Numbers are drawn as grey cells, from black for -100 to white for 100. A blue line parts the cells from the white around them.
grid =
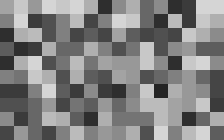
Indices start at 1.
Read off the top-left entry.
28
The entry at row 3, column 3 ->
47
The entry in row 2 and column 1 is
0
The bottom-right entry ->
-27
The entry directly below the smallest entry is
47
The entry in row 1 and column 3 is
19
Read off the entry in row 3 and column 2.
37
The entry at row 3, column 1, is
-64
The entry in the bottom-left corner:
-46
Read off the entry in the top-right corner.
67
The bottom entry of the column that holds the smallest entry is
67
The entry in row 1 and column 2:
57
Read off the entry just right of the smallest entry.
37
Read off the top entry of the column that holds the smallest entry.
9
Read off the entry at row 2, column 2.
67
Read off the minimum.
-72

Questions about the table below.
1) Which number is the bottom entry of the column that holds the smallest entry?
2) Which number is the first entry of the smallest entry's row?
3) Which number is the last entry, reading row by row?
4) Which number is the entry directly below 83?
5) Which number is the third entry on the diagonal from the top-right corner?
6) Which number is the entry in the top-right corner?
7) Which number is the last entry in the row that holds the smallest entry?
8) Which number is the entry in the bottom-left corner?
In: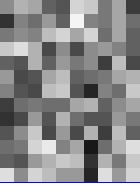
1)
-71
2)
-14
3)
66
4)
40
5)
-14
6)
-52
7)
74
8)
74

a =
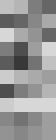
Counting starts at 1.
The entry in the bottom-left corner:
15
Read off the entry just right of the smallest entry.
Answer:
-10
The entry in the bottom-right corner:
24
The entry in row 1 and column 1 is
51
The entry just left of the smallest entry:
-29
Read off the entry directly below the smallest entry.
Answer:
42
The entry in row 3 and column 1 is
69
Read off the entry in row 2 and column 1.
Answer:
-29
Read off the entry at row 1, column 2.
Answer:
42
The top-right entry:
-20

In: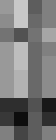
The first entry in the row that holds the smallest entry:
-56
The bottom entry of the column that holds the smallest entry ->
-46
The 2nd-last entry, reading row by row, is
-27
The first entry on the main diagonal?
20
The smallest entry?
-90
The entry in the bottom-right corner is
0
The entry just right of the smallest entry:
-27
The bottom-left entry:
0
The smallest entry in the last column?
-81
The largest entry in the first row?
57
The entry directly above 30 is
0
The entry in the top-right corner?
0
